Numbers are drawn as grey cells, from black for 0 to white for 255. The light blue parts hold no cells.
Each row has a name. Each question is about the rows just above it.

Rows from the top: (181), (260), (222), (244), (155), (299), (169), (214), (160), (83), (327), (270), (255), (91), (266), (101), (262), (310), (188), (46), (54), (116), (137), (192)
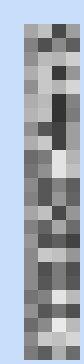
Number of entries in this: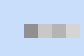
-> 4
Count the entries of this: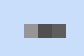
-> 3
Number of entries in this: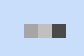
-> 3

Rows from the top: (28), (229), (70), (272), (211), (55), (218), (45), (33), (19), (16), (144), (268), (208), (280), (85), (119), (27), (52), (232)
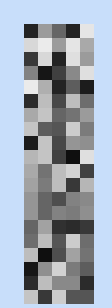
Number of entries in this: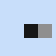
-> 2
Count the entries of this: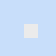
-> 1
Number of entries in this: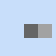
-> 2
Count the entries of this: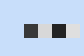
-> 4

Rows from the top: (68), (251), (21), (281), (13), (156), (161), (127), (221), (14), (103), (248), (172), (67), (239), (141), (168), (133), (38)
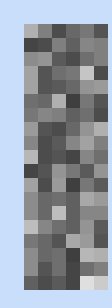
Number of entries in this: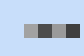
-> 4
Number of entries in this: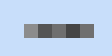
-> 5
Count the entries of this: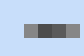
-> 4
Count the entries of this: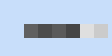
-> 6
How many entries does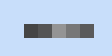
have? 5
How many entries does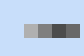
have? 4
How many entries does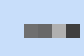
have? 4

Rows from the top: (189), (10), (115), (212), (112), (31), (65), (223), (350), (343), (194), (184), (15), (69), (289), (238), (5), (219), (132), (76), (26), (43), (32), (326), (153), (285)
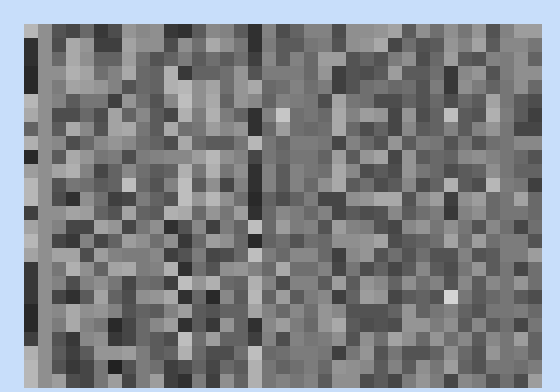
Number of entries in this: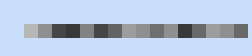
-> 16
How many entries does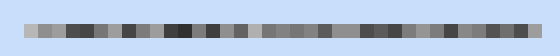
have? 37
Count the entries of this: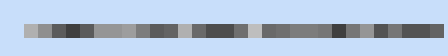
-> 30

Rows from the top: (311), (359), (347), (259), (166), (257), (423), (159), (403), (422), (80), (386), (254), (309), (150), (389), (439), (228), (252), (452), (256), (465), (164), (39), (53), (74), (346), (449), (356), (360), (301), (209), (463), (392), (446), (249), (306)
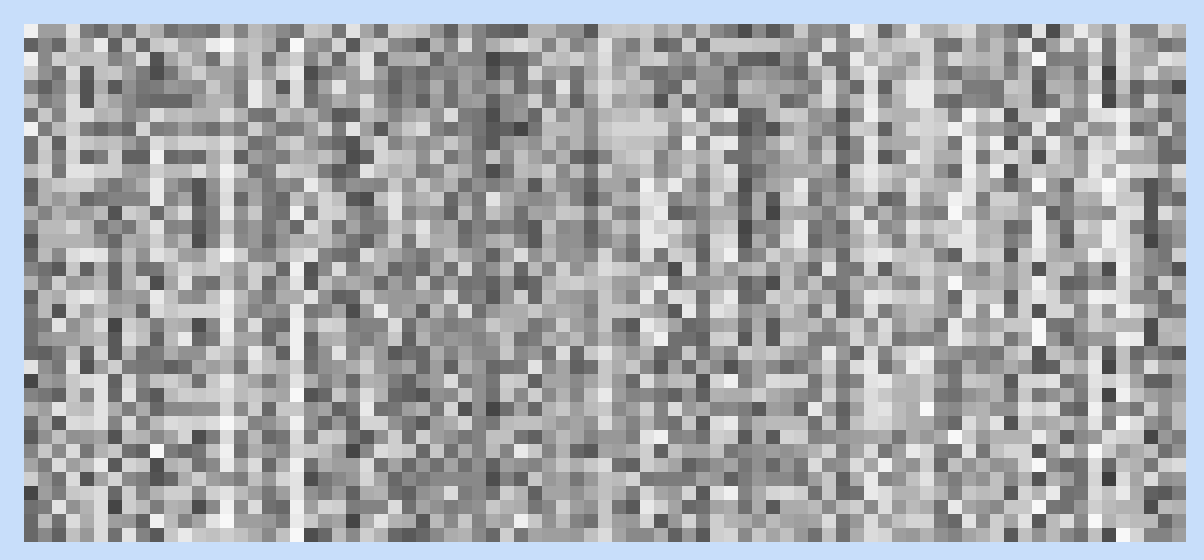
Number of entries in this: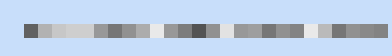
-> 26
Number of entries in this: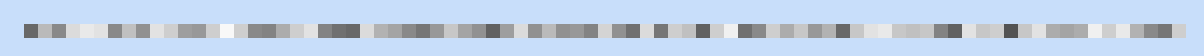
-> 83

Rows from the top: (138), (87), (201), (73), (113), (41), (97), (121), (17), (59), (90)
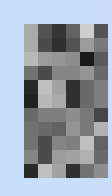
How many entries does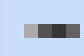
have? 4
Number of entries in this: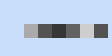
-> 6
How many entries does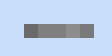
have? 5
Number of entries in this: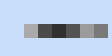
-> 6
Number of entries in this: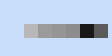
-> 6
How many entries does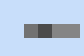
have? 4

